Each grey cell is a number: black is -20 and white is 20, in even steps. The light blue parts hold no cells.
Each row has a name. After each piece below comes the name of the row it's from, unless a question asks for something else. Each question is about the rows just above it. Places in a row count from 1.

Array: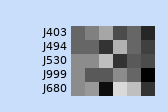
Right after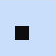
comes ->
14
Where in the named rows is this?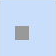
J680, 2
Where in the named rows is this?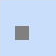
J403, 2
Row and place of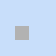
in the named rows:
J494, 4
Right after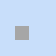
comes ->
-8
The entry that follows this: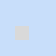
10
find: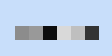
J680

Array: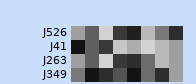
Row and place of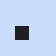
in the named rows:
J526, 5
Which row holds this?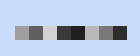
J526
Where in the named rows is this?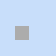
J41, 5
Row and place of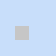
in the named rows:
J41, 4

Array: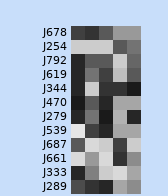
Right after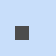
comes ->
-12
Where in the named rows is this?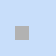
J279, 4
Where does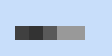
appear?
J678
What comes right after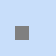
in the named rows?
12
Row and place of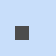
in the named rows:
J289, 1
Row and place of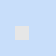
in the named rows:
J539, 1
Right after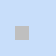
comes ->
-6

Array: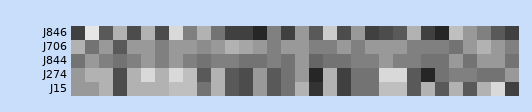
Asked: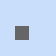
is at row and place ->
J844, 18
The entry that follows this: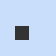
8
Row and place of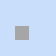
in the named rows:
J706, 13
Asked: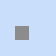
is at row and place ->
J706, 10
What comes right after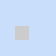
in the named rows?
-8
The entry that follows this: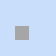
4

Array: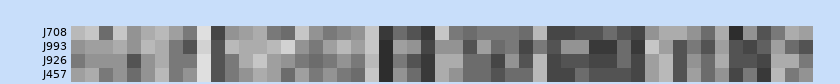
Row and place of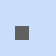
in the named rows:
J993, 50
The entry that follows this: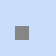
3

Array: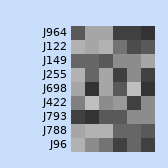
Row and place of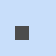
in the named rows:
J122, 5
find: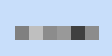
J422
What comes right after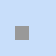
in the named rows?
-10
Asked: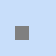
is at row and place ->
J422, 1
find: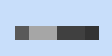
J964

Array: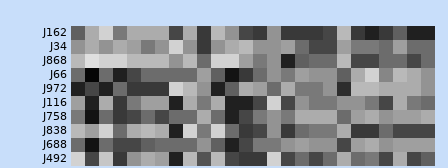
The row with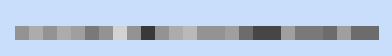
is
J34
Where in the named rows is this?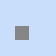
J66, 23
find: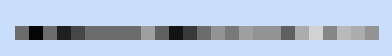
J66
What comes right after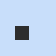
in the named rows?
9
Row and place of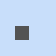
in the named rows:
J492, 10
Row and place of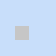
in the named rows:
J492, 3

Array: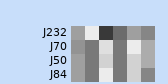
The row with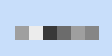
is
J232
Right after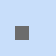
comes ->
5
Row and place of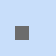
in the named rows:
J232, 4
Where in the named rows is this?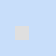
J70, 3
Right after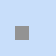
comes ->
-1

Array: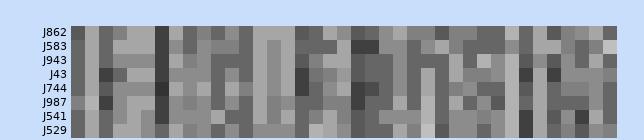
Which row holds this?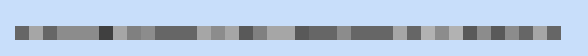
J943
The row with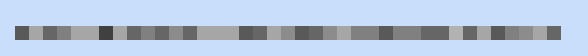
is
J862
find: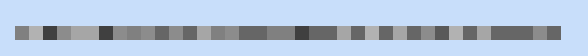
J987
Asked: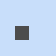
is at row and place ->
J744, 22
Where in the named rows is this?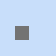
J43, 18
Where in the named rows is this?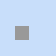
J43, 20

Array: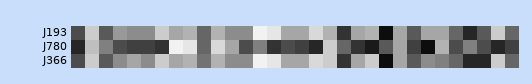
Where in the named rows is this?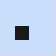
J780, 22
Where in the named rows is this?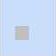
J780, 2
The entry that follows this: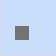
8
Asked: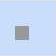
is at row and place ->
J193, 4

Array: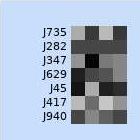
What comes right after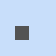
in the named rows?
1
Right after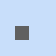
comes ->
-9
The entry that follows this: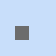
11

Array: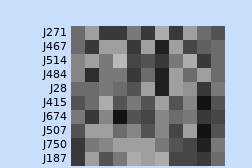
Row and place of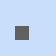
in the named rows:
J467, 10
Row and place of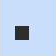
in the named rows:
J484, 2
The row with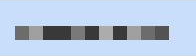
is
J271
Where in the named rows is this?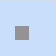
J28, 9

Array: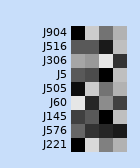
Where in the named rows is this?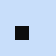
J505, 1
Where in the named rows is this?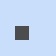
J5, 2

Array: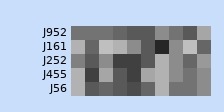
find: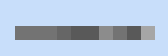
J952
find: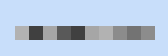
J455
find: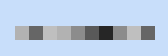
J161
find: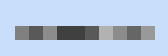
J252
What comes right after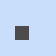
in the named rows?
-4
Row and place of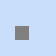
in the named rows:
J252, 1

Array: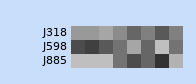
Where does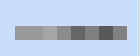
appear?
J318
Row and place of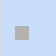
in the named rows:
J885, 8

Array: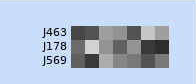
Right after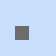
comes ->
13
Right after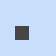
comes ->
-7
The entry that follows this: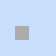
1
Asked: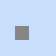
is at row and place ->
J569, 4

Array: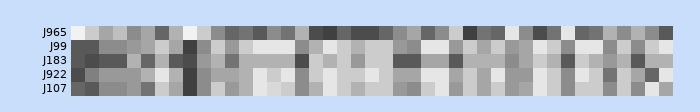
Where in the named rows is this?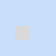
J107, 15
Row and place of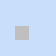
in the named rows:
J965, 4
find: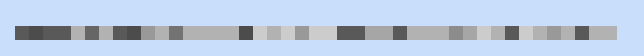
J183
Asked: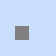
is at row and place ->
J922, 2
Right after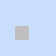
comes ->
2

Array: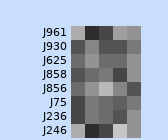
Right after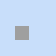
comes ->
3
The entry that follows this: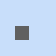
-1

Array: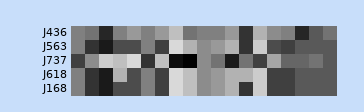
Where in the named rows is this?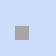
J737, 15
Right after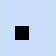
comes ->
2

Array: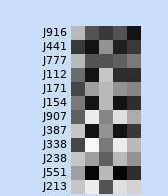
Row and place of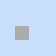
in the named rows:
J907, 5
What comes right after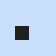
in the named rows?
-11

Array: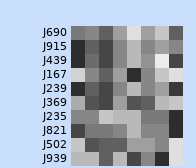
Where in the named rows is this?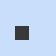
J239, 8
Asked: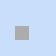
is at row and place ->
J369, 1
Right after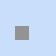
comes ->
17
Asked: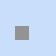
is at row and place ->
J439, 6
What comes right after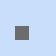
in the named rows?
-9
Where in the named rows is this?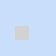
J167, 1

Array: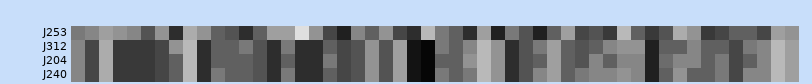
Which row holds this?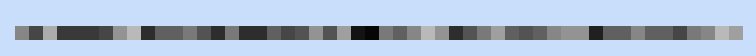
J312
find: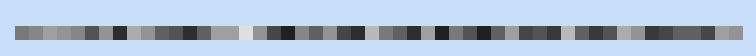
J253
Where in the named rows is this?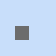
J204, 43

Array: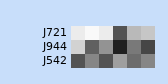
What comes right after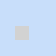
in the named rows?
-5
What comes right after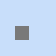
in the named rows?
-9
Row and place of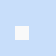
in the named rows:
J721, 2
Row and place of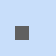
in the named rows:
J944, 2
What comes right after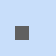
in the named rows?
3
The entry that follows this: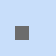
1

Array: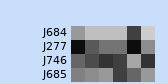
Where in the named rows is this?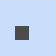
J746, 2
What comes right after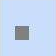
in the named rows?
2

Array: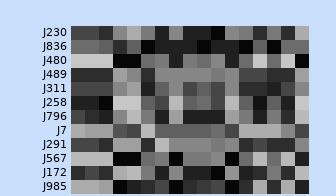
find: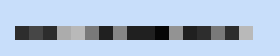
J172
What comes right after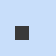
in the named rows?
-9
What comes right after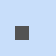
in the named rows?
-9
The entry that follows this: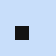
-5
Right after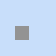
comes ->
-15

